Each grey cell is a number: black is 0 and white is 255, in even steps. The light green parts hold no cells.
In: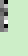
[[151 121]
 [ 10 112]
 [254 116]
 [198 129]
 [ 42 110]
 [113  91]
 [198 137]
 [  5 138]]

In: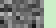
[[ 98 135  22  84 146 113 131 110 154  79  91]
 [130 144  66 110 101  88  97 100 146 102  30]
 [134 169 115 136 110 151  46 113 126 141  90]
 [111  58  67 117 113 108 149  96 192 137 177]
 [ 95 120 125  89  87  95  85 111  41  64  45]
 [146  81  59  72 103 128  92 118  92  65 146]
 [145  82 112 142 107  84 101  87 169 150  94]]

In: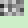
[[159 184 134 189 150  76]
 [ 79 151 210 112 237 154]
 [157 150 137 101 163  41]
 [129 107 202 144 199 180]]

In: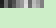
[[128 167 190 110 223 153 135  89  55 112  37]
 [129 157 184 105 215 155 137  80  59 111  30]]

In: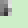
[[197  53 109]
 [154  81 130]
 [227 124 132]
 [219 153 141]]

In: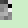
[[144 117 153]
 [135 179 172]
 [243 165 133]
 [  4 151 141]
 [227  57  71]]

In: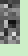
[[113 145 149  91 141]
 [165  92 174 108  75]
 [ 81 219 124  39 174]
 [ 93 115 121  52  92]
 [102  39  61 174  88]
 [ 77  16  19 185  80]
 [106 102 105  92  93]
 [134  88 100 155 105]
 [142 148 131 103 118]
 [101  91  49 199 141]
 [ 70  68  83  54  60]]

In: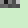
[[ 77  85  75 106 100]
 [194  79 126  23 136]]

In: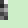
[[ 64 116]
 [103  66]
 [171 122]
 [120  35]
 [239  62]]
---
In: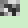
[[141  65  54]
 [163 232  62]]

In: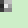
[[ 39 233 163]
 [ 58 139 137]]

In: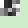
[[248  48  35]
 [146 104 183]]

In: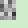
[[ 87 190 139]
 [111 171 180]]

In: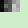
[[ 18 108  83]
 [ 10  63  90]]

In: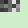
[[101 128 104]
 [ 58  67 115]]

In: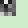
[[ 89  30 139]
 [109  59  95]]
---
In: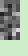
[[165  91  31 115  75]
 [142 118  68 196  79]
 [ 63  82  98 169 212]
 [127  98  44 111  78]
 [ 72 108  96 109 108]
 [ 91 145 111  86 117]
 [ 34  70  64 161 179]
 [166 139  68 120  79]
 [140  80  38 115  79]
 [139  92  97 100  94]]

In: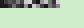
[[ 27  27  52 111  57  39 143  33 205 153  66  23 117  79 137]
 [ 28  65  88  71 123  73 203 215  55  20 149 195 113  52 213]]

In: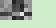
[[147 148 174  35  66  50 189 161]
 [ 61  62  82 148 148 227  54  50]
 [156 130 144  76  84  46 187 155]
 [121 162 137  64  78  34 113 146]
 [129 156 166  34  69  65 154 150]]

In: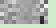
[[199 132 155 128 170 165 160 146 174 166  39 149]
 [132 163 140 188 170 158 141 156 145 150  50 193]
 [220 178 138 131 156 165 155 156 181 181 158 132]
 [152 162 199 185 185 159 171 152 174 146 222 149]
 [183 182 137 172 153 173 161 156 161 193 124 244]
 [136 170 190 209 174 164 164 164 146 155 217  99]]

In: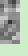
[[164 167 161 127 131]
 [118 110 106 198 180]
 [100 150 109 112 183]
 [116 113 163 137 127]
 [153 109 133 157 122]
 [178 140  56 113 128]
 [196 196 139 143 147]
 [144 163 145 136 143]
 [129 198 170 159 217]
 [ 98 154 135 107 182]
 [142 157  97  69 141]]

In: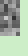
[[166 162 171 187 101]
 [116 152 150 175 164]
 [ 87  78 135  93  95]
 [114 107 148  98 103]
 [125 200 151  50 119]
 [ 94  94 129 102 142]
 [132  71 120 132 163]
 [139  68 154 170  99]
 [102 158 115 154 111]]

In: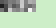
[[117  69 203 141 131 157 107 242 157]
 [ 31  74 133  88 109 202 123 111 132]
 [ 87 100 125 119 139 198 130 175 166]]

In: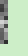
[[121  49]
 [ 93 143]
 [ 95 142]
 [102 179]
 [172  76]
 [209 186]
 [133  59]
 [116 127]
 [ 59 109]
 [ 68 125]
 [124 109]]
